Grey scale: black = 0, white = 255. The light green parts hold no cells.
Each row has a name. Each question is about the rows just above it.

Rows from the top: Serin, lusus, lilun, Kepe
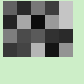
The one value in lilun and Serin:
[42]
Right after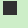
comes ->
[42]
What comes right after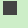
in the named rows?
[181]
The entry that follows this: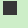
[68]
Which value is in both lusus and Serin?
[197]
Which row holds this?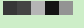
Kepe
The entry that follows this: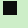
[154]

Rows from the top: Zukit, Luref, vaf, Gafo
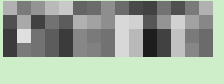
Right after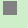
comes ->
[114]
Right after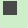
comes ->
[65]

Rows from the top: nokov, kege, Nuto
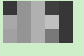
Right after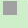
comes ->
[148]
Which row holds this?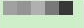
Nuto

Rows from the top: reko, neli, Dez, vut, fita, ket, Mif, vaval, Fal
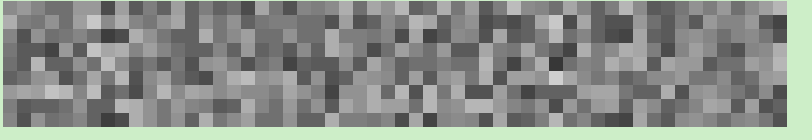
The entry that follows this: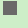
[182]
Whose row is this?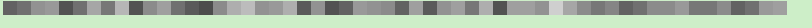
ket

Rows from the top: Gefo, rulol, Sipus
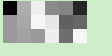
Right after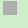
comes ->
[238]
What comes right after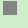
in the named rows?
[38]
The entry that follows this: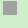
[153]
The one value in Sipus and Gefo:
[238]

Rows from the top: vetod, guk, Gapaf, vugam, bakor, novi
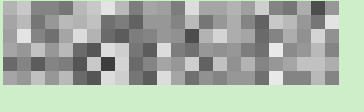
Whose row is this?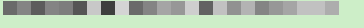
bakor
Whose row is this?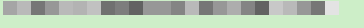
guk
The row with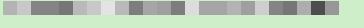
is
vetod
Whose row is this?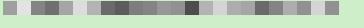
Gapaf
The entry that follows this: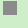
[151]

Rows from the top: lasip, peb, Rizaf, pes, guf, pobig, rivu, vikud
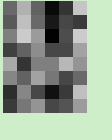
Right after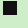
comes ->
[58]
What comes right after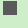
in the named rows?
[191]
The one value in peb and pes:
[71]
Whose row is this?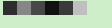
rivu
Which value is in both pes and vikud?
[71]
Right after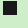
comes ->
[71]
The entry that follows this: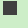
[98]

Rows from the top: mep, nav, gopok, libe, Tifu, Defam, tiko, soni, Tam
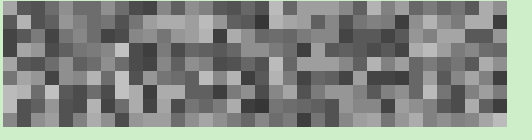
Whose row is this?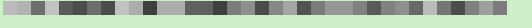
tiko

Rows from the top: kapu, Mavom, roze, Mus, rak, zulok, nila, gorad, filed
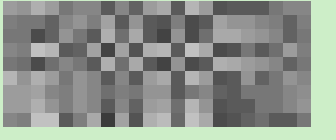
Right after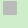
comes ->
[104]
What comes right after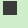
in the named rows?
[162]
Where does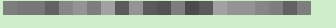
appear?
Mavom
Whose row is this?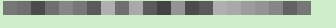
rak
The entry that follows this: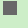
[193]
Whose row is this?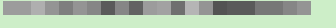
gorad

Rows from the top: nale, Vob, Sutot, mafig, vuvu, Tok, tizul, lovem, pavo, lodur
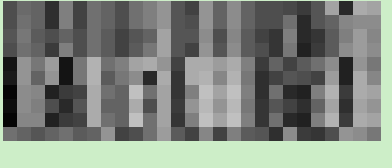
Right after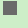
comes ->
[99]
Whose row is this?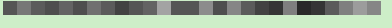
Sutot
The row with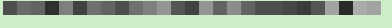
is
nale
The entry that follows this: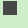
[59]

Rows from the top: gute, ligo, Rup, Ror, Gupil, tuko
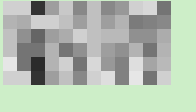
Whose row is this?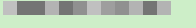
Ror
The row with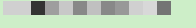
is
gute
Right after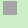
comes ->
[185]
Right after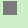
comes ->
[129]
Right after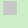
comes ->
[136]

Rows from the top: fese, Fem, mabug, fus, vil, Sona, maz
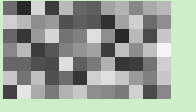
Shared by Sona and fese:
[108]
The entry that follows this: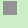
[162]
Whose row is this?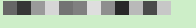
mabug
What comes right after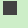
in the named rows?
[229]

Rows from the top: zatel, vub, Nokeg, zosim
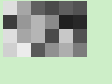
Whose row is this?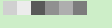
zosim
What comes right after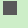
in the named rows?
[144]

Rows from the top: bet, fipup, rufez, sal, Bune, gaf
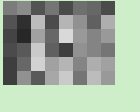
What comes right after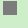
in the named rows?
[139]
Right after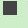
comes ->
[39]
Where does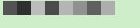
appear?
fipup

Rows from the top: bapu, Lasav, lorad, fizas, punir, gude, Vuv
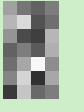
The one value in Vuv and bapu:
[125]
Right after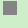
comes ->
[212]
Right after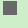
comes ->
[125]
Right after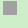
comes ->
[118]
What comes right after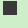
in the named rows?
[197]
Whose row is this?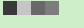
Vuv

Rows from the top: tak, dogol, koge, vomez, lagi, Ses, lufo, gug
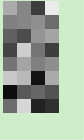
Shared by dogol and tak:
[134]
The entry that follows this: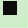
[89]
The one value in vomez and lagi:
[116]

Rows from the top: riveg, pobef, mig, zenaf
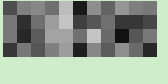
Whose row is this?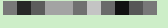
mig
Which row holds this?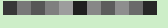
zenaf
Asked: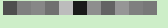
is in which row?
riveg
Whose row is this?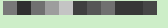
pobef
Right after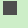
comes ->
[127]

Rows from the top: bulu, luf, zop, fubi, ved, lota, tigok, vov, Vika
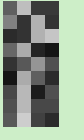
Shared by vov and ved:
[80]
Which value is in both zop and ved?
[51]

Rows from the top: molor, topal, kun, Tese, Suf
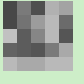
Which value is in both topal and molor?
[72]
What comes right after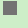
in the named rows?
[156]
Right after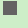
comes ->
[92]
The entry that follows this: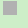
[163]
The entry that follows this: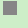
[185]
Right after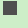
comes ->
[177]

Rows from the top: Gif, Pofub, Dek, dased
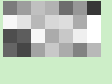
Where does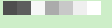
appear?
Dek
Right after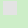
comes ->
[184]
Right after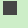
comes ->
[163]
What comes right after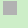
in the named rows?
[109]
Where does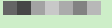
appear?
dased

